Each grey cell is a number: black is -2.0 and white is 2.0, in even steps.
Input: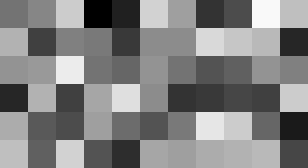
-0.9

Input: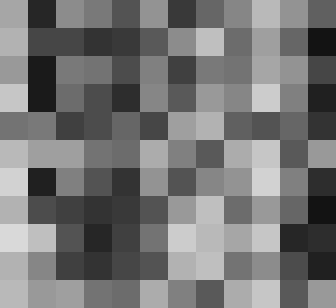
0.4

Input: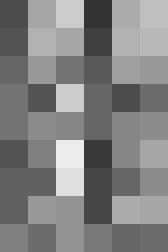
-0.3

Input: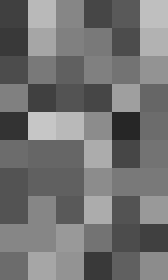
0.2

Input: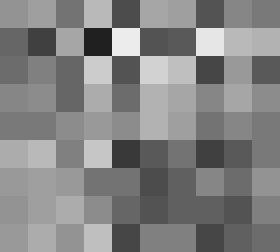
-0.3
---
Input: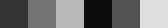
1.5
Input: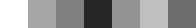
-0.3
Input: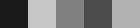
0.8
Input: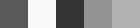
0.8
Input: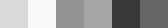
-0.4
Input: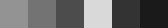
-1.6
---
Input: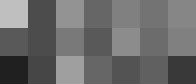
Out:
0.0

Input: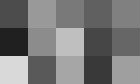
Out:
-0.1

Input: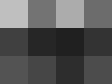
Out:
-0.2

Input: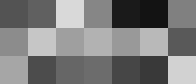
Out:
-1.6

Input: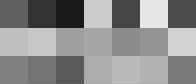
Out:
-0.9

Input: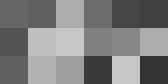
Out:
-0.3

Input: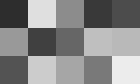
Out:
0.2
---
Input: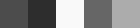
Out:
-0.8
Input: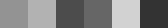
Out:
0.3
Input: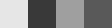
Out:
1.6
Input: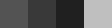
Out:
-0.7
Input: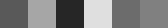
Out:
-0.6
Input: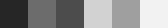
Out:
-1.4
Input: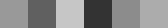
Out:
0.4
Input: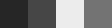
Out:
-1.4
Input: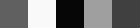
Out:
-0.5
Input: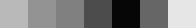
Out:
0.9
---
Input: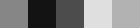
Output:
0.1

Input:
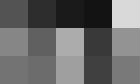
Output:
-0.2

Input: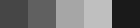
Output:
-0.9

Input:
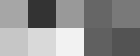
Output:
1.1

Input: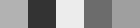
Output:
0.8

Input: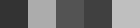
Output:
-1.2

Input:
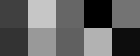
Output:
-1.2
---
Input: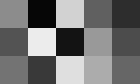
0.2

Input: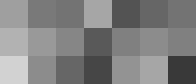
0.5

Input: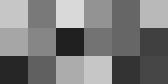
1.1

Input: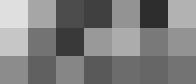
1.5

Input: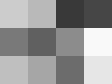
1.2

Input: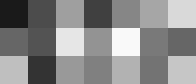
-1.6
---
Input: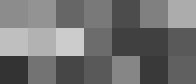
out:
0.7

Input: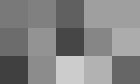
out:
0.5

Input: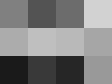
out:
1.3

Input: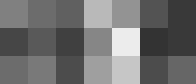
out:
-1.1

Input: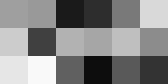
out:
1.4

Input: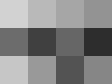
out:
0.3
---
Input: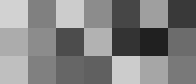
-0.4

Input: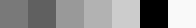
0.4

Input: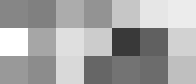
1.4

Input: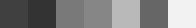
-0.1

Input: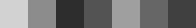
-1.3

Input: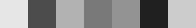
0.8
